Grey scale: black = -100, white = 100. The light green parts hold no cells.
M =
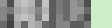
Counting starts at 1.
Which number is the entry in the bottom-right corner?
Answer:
-6
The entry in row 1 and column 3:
41
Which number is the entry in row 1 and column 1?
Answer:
17
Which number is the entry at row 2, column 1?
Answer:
4
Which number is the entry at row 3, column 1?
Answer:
4
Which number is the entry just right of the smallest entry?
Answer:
30
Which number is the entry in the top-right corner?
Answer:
-38
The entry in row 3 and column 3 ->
41
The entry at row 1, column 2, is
-38

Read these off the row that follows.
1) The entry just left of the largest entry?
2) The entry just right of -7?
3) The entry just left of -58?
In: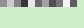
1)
-7
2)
91
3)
3

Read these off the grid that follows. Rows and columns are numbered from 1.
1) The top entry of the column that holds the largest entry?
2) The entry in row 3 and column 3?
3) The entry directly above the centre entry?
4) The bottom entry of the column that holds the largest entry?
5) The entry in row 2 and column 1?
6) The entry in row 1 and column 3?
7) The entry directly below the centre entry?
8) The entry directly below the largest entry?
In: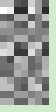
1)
50
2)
37
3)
-21
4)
37
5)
99
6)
-32
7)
37
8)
-21

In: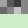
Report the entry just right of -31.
-53
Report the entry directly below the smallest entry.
52
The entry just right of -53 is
4
